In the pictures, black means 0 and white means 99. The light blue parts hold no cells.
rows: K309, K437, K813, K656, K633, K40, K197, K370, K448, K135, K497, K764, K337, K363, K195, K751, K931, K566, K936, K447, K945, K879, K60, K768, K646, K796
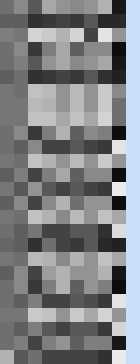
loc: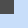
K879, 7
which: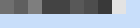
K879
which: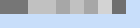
K448
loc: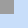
K447, 4
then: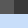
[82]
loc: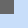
K566, 1

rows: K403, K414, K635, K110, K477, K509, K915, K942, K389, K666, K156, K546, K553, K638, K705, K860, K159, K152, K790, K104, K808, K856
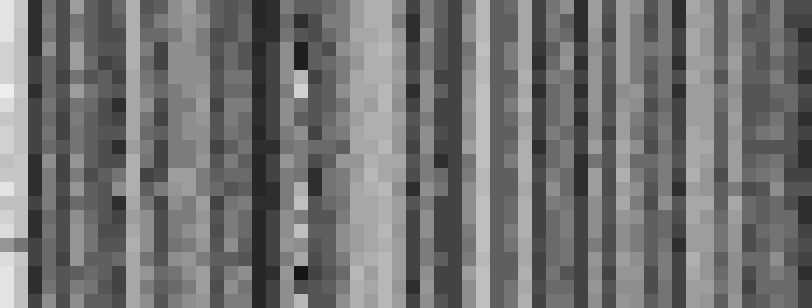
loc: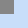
K389, 25
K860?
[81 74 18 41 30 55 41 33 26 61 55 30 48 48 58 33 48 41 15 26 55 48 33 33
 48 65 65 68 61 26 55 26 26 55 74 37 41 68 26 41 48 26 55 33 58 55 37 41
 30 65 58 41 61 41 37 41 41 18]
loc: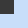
K110, 39
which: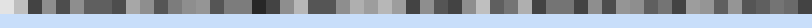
K856

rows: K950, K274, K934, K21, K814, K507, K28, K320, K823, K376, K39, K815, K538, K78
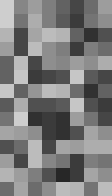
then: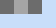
[55]
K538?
[70 61 49 31 15 23 64 55]
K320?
[35 67 31 31 35 77 31 23]
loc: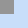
K28, 3

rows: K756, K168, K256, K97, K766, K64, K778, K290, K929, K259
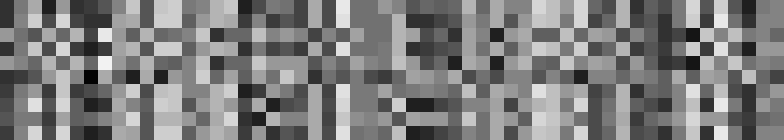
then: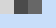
[70]
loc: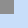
K929, 26
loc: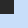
K259, 31
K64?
[19 23 33 59 77 51  1 66 37 12 66 12 59 51 80 40 63 37 63 44 77 59 19 44
 33 47 29 23 40 63 59 51 66 29 44 29 51 51 33 51 37 12 51 51 40 51 47 37
 66 37 63 59 33 74 40 26]
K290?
[29 51 87 33 83 37 12 19 66 51 37 80 77 33 59 70 59 29 66 12 29 33 66 29
 83 47 47 29 80 12 12 26 33 51 51 63 26 59 70 74 47 83 29 44 70 37 29 19
 51 74 19 90 47 19 59 47]
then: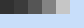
[33]

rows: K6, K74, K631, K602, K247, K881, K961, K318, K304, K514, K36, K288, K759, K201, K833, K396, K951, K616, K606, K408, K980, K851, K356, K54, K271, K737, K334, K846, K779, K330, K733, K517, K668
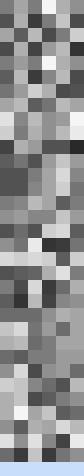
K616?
[56 45 91 20 23 45]
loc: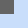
K408, 3
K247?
[48 60 48 95 68 56]

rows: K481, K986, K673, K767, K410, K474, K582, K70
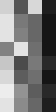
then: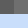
[8]
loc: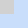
K481, 1
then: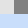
[40]
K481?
[81 33 84 12]

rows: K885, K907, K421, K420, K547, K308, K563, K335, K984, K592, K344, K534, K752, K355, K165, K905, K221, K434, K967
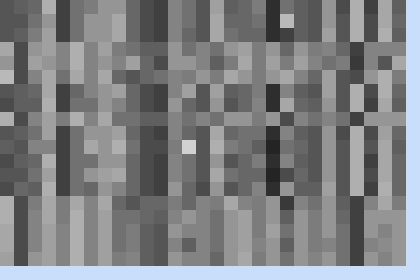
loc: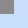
K434, 28
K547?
[58 29 62 58 51 68 51 58 51 62 40 29 58 58 51 37 48 65 48 62 48 62 51 44
 48 22 51 33 65]
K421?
[33 37 48 62 25 44 58 58 65 40 29 25 51 40 33 65 44 40 40 18 25 37 33 62
 33 68 29 68 37]

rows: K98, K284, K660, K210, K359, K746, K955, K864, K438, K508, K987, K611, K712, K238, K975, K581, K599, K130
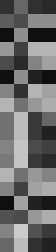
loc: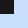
K975, 4
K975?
[ 6 63 13  9]
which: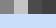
K987

